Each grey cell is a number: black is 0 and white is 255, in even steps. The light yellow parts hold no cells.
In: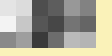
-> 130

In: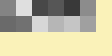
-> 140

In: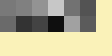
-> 83

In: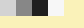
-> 247

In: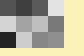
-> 227

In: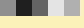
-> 176

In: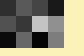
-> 25

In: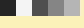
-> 181
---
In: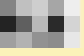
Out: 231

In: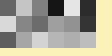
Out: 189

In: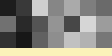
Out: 119

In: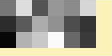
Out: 58

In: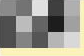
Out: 216

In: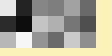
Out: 141

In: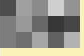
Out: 178
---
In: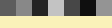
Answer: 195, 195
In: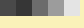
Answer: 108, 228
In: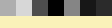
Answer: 1, 215
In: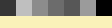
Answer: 108, 191
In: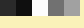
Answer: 253, 253
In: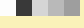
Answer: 213, 253
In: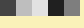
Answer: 226, 226
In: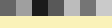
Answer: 88, 202
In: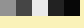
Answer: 233, 233
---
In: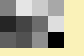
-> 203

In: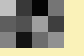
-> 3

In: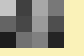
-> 167

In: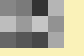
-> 51

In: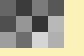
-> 123

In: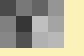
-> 100
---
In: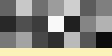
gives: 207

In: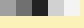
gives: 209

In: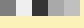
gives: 192

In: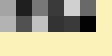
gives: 193

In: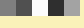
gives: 163

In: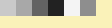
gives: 201
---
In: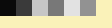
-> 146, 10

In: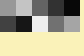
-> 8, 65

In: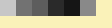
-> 137, 199

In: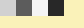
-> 40, 209

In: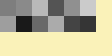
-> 203, 158

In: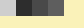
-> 94, 206
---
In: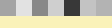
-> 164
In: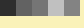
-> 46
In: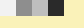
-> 242
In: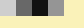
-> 206
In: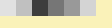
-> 225
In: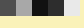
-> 79
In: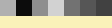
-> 176
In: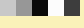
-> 200
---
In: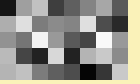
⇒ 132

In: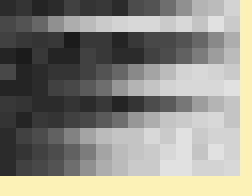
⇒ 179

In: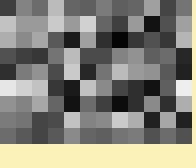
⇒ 160

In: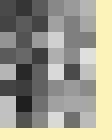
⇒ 134

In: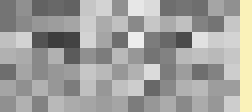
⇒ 110

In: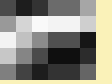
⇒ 107

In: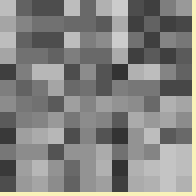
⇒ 63
